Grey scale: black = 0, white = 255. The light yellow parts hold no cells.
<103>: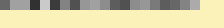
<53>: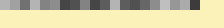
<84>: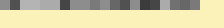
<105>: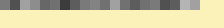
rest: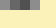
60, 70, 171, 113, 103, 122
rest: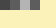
81, 103, 141, 191, 151, 171, 60

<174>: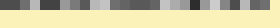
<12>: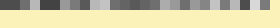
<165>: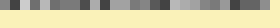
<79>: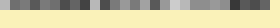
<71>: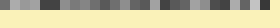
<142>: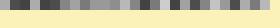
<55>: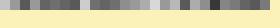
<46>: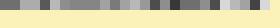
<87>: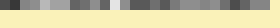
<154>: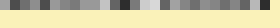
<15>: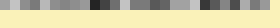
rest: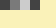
162, 77, 133, 195, 153, 77, 172, 122, 184
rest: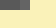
195, 172, 153, 45, 153, 204, 133, 77, 184, 100, 111
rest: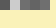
142, 153, 172, 216, 153, 184, 89, 172, 142, 56, 133, 122, 100, 89, 122
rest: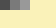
122, 162, 89, 153, 204, 184, 142, 142, 153, 142, 56, 89, 77, 100
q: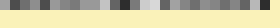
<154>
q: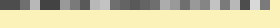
<12>

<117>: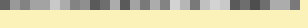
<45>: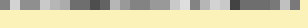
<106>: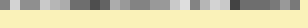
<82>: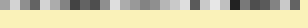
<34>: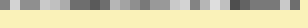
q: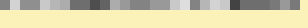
<106>
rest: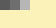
163, 143, 121, 153, 153, 201, 211, 131, 182, 222, 192, 78, 99, 121, 121, 121, 201, 110
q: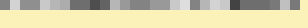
<45>

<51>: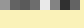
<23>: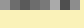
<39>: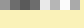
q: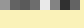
<51>
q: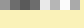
<39>
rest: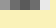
182, 251, 170

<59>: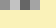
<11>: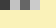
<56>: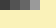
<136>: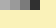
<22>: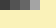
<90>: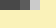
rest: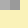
123, 48
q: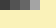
<22>
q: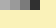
<136>

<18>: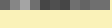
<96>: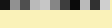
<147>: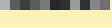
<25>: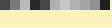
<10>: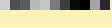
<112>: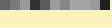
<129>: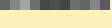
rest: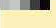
186, 49, 207
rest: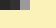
49, 134, 111

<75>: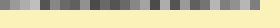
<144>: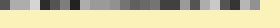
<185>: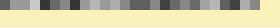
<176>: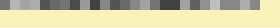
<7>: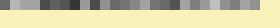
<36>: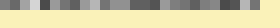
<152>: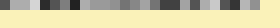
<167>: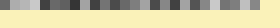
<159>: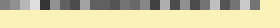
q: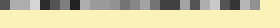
<152>
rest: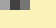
75, 105, 126, 163, 75, 135, 65, 163, 84, 135, 201, 116, 126, 191, 135
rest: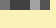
173, 201, 84, 53, 182, 145
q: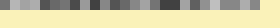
<176>
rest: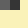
163, 65, 116, 75, 105, 126, 163, 75, 135, 65, 163, 84, 135, 201, 116, 126, 191, 135

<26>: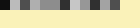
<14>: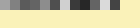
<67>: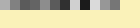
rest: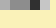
151, 48, 163, 79
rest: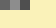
208, 58, 39, 100, 218, 68
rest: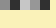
163, 79
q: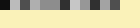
<26>

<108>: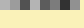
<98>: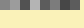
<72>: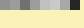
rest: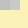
168, 38
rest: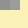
113, 156, 192, 201, 168, 38
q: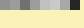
<72>
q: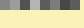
<98>

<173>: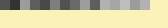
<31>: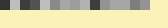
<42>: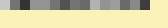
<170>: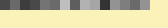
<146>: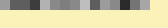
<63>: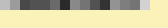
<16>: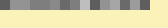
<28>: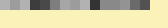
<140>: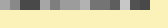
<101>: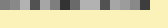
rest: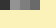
147
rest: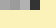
137, 137, 147, 106, 82
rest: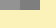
137, 106, 126, 190, 94, 147, 166, 106, 156, 94
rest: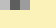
137, 42, 116, 166

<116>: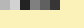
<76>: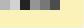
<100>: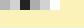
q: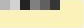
<116>
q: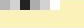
<100>

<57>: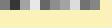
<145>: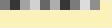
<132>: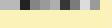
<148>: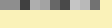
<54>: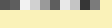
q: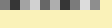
<145>
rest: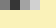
103, 174, 54, 123, 220, 142
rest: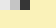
123

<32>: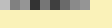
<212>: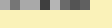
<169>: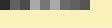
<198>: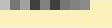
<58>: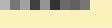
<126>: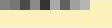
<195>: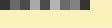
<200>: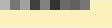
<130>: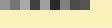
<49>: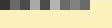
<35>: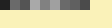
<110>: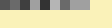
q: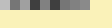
<198>
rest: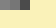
138, 51, 169, 96, 160, 181

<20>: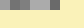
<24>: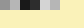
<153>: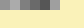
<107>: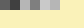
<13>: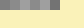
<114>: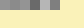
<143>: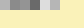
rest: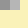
25, 45, 212, 182
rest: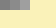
139, 159, 115
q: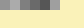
<153>
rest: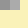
127, 106, 86, 159
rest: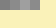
159, 115
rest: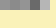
127

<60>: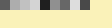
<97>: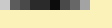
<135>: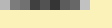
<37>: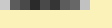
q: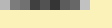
<135>
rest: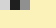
103, 221, 73
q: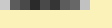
<37>
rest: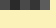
103, 193
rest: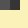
92, 103, 193

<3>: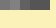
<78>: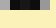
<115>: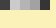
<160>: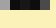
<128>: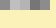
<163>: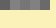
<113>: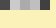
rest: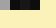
74
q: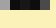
<160>

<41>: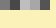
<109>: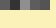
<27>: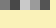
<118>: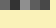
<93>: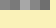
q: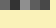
<118>
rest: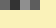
72
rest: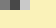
155, 84
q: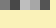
<41>
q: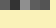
<109>

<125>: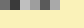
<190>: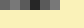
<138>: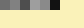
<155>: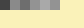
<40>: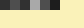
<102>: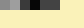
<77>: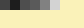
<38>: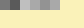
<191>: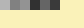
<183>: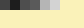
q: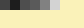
<77>
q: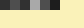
<40>
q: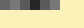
<190>
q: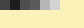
<183>
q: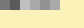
<38>
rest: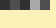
29
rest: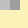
90, 169

